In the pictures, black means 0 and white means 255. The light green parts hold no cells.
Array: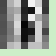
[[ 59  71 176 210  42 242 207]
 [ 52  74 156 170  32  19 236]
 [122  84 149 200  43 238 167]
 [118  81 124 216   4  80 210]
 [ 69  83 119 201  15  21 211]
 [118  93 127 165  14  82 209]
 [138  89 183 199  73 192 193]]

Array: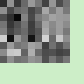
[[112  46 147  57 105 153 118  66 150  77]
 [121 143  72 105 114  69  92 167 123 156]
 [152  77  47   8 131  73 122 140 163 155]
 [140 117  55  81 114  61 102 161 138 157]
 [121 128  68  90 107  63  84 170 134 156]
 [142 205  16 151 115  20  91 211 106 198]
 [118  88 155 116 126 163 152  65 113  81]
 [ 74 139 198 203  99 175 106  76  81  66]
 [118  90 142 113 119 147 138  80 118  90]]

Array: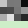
[[ 12 196 120 121]
 [151  71  75 118]
 [ 39 173 225  83]]

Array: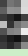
[[215  67 117 106]
 [219  96 144 141]
 [ 63  59  41  21]
 [137 190  51 114]
 [236  82 130 136]
 [ 65  48  28  16]
 [137  60  41  66]]

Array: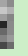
[[139 165]
 [177 199]
 [133 157]
 [138  38]
 [139 105]
 [153 131]
 [108  72]]

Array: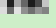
[[196 202  32 167 102  28  73]
 [130 220 106 226 143 111 148]]

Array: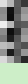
[[ 56 222 181  91]
 [147 138  17  86]
 [161 145  13 101]
 [ 91 239 182  83]
 [142 140  15  52]
 [159 122  30  88]
 [ 80 189 176  99]
 [150 148  28  86]
 [ 40 217 174 102]]

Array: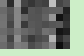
[[ 83 127  43 155  68  54  70  64 192  69]
 [ 34 106  87 133  45  86  81  92  96  96]
 [ 44 114  82 134 102  85  84  99 150  18]
 [ 52 116  70 134  58  89  85  78  86  90]
 [ 31 107  94 119 104  95  84 113 107  21]
 [ 71 116  67 141  86  57  74  82 179  45]
 [ 52 107  84 125 120  76  89 105 135  15]]

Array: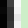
[[248   4  65]
 [243   8  50]
 [231   3  49]
 [242   3  55]]
